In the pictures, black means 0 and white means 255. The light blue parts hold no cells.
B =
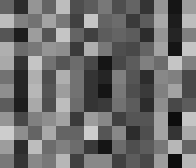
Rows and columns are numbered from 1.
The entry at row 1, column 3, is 149
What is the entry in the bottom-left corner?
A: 120
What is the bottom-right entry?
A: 183
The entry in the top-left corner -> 100
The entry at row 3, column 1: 85
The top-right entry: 157
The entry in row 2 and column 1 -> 189
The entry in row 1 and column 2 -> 44
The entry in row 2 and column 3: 114
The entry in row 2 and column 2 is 128

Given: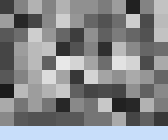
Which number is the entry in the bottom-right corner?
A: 55
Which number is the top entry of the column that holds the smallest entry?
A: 61
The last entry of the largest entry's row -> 170
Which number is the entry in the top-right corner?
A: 194
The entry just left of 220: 170
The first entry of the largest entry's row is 69
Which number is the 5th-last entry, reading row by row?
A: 117
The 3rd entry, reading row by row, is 178
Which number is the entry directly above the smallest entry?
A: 88
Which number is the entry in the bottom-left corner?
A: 137
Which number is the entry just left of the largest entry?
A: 96
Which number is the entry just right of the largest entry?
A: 212
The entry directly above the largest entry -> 47
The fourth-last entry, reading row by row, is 170
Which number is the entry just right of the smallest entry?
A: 186
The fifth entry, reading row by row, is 178
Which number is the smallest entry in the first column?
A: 27
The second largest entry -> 226
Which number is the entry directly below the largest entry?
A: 164
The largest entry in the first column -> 170

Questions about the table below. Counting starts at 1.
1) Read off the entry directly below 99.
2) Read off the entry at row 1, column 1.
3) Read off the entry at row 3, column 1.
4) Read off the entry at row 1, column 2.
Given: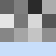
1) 229
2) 99
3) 134
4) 127

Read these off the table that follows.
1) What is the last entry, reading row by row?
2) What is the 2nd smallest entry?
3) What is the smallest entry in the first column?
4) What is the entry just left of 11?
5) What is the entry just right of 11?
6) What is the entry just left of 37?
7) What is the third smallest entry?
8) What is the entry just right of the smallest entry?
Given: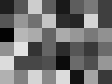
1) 57
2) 11
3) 3
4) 79
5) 107
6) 44
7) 18
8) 183

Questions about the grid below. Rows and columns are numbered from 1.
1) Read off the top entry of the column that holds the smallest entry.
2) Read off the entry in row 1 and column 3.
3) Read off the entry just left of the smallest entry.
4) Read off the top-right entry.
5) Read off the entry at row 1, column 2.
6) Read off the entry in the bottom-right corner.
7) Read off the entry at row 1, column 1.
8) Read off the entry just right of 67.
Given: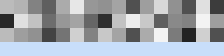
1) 80
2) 130
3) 123
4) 60
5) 179
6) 80
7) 187
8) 116

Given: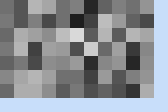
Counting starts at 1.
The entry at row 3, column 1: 105
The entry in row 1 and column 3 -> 181
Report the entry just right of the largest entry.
91
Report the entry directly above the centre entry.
217
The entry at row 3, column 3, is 160
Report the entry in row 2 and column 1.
120
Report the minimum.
30
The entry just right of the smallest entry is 65
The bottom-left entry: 105
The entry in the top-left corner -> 112
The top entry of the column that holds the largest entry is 127
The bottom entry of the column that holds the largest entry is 120
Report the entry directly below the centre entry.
154
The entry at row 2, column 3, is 127
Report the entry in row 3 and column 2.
173
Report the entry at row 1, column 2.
85
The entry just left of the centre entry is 154

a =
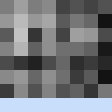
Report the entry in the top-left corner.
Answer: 125
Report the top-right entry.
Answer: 82
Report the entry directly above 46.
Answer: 111
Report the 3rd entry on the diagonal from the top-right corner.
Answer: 159
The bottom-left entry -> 59
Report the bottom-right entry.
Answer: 119
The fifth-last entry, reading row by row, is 131
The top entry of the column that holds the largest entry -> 159
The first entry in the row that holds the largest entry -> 90
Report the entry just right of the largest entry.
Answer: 53
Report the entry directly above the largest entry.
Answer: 186
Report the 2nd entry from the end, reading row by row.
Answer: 53
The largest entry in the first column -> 151
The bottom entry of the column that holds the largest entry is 137
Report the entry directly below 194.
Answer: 180
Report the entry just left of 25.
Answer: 97
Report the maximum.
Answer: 194

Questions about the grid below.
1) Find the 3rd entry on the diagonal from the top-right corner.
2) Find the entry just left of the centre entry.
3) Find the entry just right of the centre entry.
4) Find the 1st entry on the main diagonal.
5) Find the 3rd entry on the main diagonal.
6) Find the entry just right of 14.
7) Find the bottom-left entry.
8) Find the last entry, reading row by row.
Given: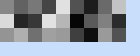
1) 14
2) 225
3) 6
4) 135
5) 112
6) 154
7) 148
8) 82

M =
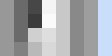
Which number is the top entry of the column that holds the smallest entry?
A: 71
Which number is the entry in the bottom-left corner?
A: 152
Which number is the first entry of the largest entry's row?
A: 152
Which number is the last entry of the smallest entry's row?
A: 158
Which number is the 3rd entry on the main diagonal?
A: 208
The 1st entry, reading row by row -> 152
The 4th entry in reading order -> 244
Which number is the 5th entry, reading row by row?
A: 200

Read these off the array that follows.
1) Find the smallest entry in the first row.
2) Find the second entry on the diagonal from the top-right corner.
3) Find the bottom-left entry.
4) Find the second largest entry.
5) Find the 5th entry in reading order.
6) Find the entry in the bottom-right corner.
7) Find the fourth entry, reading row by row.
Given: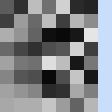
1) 35
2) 182
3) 168
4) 222
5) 209
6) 182
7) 112
